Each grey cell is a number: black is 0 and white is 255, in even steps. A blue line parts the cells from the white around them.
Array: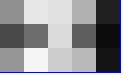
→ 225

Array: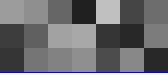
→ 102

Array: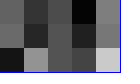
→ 76

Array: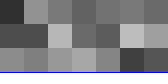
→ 121

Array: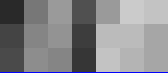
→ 154

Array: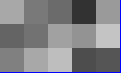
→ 107
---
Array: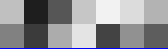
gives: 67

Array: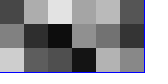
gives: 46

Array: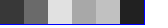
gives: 106

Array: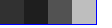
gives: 82

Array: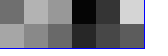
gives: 52

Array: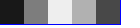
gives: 125

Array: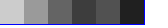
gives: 81
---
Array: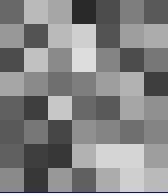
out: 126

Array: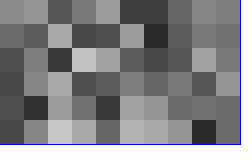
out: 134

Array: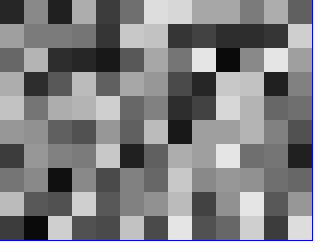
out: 173

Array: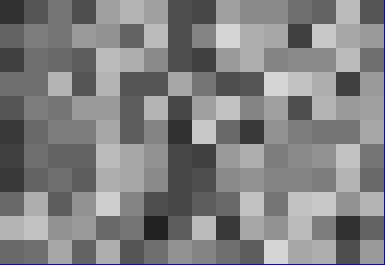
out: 187

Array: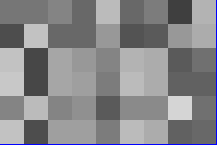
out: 63
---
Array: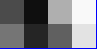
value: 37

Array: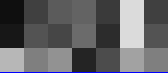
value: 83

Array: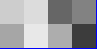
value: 232

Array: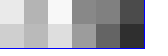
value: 186

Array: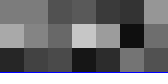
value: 132

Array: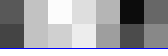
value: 194

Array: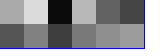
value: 129

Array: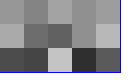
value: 109

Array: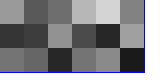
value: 61
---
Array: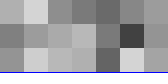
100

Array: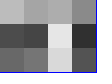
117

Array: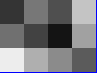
175

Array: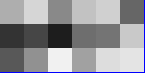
161

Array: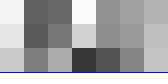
82

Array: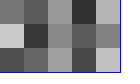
160

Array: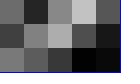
56
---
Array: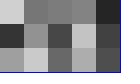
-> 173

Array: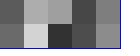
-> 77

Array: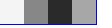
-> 42

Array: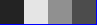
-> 144

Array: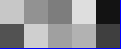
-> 178

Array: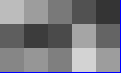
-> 211

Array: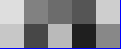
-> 31
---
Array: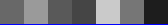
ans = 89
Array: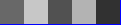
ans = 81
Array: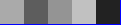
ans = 148
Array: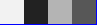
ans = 180
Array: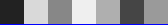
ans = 135
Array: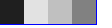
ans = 192
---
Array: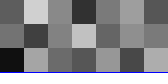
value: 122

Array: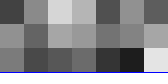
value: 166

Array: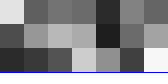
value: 163

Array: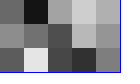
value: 149

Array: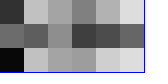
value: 102

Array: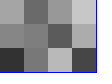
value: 172

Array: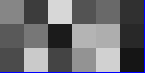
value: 40

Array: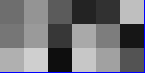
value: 22

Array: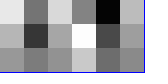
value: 158
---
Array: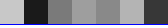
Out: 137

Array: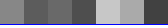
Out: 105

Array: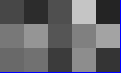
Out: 105

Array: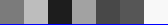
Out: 123

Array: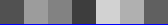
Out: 130

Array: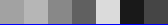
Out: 136

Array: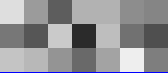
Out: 148

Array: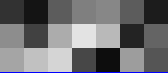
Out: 100
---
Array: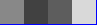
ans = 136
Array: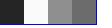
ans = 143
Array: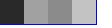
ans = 161
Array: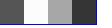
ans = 167
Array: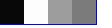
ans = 157
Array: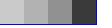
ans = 178
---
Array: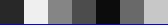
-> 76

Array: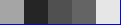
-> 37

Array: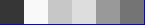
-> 199

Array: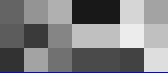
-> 74

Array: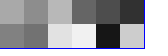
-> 226

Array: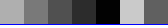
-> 44

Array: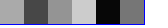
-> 148

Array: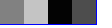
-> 129
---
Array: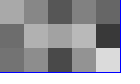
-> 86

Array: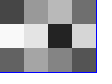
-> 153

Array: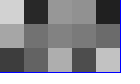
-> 151

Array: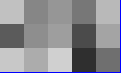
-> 150

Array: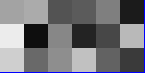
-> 91

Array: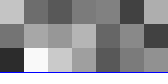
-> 129

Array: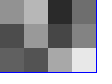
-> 183
